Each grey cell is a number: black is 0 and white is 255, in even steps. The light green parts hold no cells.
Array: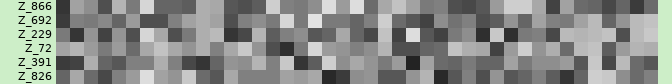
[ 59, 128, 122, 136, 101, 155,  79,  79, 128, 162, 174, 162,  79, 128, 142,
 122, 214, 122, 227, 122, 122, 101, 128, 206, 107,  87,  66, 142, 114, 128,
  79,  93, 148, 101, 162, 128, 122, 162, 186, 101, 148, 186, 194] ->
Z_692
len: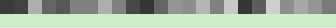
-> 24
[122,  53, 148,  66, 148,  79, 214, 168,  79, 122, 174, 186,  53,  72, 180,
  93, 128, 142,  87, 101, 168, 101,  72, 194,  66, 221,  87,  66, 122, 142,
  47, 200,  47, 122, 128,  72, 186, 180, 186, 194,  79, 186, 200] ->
Z_229
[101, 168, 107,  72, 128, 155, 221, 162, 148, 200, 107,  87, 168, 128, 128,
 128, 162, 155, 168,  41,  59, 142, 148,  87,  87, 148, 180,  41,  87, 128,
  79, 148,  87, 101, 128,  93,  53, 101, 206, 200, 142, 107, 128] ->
Z_826
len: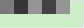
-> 5
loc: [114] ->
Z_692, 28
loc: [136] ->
Z_692, 3

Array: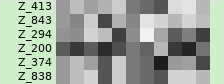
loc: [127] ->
Z_294, 9
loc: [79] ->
Z_200, 4
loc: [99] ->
Z_200, 6
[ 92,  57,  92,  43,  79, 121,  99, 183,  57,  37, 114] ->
Z_200
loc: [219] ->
Z_413, 8

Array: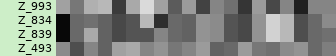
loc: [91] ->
Z_993, 8
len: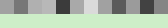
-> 12
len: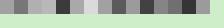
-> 15
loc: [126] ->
Z_493, 19
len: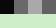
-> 4

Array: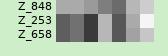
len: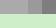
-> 4
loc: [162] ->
Z_658, 5
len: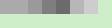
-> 7
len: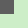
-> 1

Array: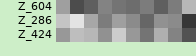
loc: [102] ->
Z_286, 6
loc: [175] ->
Z_424, 7
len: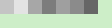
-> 7
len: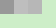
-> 3

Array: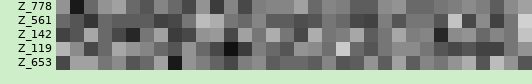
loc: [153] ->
Z_142, 11
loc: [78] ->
Z_561, 17
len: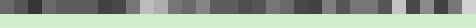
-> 34
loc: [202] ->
Z_119, 20
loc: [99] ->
Z_653, 11
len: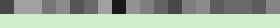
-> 20
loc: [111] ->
Z_119, 19

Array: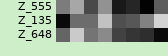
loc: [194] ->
Z_135, 3
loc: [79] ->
Z_135, 4
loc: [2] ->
Z_555, 6
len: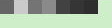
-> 7
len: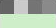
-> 4
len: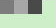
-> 3

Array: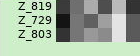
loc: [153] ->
Z_803, 2
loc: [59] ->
Z_819, 0

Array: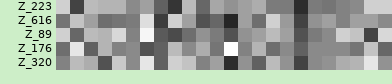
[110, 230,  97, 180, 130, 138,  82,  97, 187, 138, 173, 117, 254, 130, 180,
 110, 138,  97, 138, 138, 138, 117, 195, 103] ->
Z_176
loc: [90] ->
Z_89, 7
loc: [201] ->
Z_320, 4
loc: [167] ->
Z_223, 11
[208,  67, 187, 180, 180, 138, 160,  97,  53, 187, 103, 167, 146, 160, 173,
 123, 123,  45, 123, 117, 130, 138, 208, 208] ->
Z_223
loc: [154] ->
Z_616, 16

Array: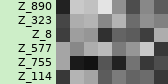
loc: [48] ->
Z_8, 3
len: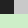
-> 2
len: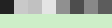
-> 8

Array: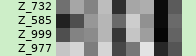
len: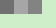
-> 3
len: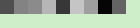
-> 9
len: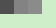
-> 3

